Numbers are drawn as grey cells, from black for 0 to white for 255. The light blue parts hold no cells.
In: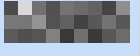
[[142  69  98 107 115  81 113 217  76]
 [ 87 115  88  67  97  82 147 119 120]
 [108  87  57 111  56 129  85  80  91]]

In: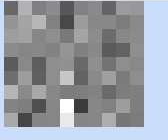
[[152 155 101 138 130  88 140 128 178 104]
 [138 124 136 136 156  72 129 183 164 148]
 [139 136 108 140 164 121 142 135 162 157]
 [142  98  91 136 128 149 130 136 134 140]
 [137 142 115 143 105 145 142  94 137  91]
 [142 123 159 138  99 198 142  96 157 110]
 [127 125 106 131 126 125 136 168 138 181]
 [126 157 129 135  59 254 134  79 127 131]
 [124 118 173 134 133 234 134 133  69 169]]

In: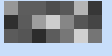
[[ 55 180  88  77  93  93 151]
 [ 69  86 134 205 158  91  47]
 [117 208 119  92  44  85  91]]

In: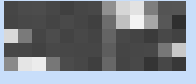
[[ 85  84 126 226 214 144  72  70  64  71  76  75  70]
 [ 47  87 167 243 192 109  64  69  73  68  73  72  69]
 [ 66  72  59  68  72 100  68  72  67  76  69 122 217]
 [200 119  72  71  69  93  70  70  71  72  66  70  71]
 [ 56  71  52  72  68 103  63  71  75 119 236 229 138]]

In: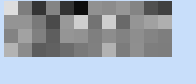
[[ 64  80 132 150 140 145  13  51 132  52 125 222]
 [175 161 149 105 207 115 206 153  74 121 148 148]
 [126 132 142 130 141 127 146 149  94 128 162 131]
 [125 126 143 124 178 128 121 108  97  92 139 179]]

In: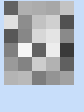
[[195 167 172 176  98]
 [ 81 208 194 141 224]
 [138 228 215 135  88]
 [ 57 237  98 246 128]
 [ 96 178 205 131 154]
 [161 148 125 185 180]]

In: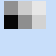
[[231 205 144]
 [210 142   6]]

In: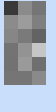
[[117 139  57]
 [127 156 139]
 [ 99 122 134]
 [198 147 115]
 [111 154 114]
 [138 117 117]]
